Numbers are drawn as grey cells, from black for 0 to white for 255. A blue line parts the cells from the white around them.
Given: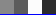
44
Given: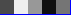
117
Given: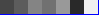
240
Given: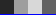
98
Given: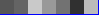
187
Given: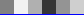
207
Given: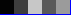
155
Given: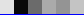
196
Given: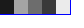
235
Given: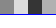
177
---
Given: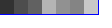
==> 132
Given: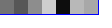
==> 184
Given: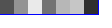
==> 198
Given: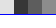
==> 93
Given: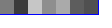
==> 93
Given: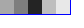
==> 190
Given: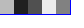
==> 236
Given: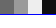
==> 238
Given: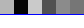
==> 139
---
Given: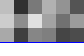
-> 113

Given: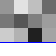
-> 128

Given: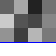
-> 70

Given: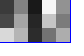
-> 197

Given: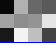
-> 148

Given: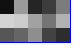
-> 117

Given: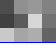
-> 215

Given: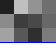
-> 73
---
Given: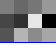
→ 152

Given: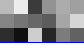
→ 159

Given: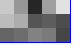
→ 226

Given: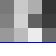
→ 52

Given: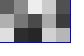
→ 80

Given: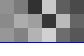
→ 74

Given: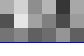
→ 168

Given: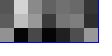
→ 53

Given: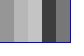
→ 119

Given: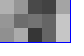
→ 164
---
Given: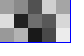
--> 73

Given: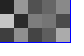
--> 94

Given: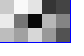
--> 153

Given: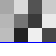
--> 239

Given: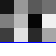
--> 41

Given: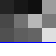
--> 100

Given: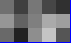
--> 196

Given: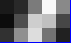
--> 115

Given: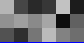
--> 130
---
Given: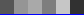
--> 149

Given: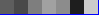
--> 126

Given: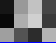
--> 58

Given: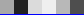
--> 33

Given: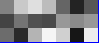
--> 180

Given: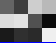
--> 11
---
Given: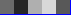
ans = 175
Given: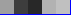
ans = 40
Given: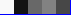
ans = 104
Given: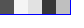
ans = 226
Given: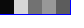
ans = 114
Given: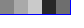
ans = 202
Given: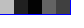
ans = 3
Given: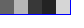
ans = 56
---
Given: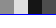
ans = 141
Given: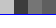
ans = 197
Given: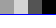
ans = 159
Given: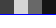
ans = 64
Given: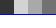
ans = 52
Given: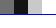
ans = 111
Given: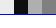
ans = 236
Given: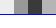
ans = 237
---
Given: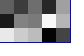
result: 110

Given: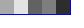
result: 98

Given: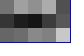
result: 144

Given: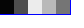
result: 236

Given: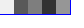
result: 126

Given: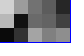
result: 114

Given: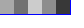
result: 204
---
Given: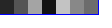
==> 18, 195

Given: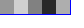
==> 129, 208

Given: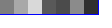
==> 89, 217

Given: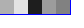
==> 30, 227

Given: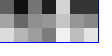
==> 150, 241

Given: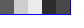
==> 235, 235

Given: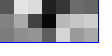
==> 7, 227

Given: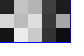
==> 222, 235

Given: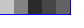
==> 43, 198
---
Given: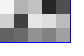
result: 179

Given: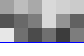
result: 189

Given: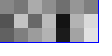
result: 119

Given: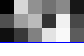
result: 214

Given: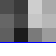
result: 58

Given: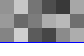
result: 199

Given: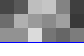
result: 89

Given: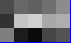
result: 104

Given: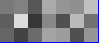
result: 129
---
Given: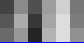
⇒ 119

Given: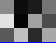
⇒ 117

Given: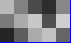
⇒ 135

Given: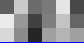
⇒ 72

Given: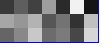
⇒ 21

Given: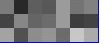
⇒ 129

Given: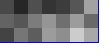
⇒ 162
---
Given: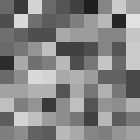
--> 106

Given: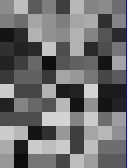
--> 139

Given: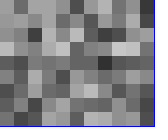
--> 158

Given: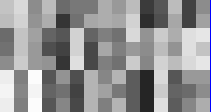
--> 195

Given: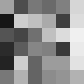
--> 163
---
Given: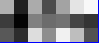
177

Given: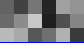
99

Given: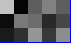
194

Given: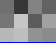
112

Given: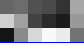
102

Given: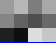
155

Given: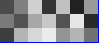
75

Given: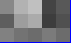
136

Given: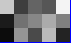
201

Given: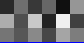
41
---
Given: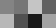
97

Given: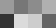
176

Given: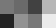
182

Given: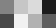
28

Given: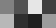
63

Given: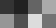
170

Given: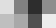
141
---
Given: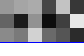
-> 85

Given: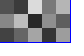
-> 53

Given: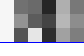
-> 161

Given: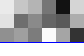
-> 165

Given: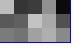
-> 175

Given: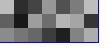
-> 131

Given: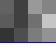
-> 124

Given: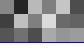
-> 149

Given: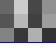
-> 176
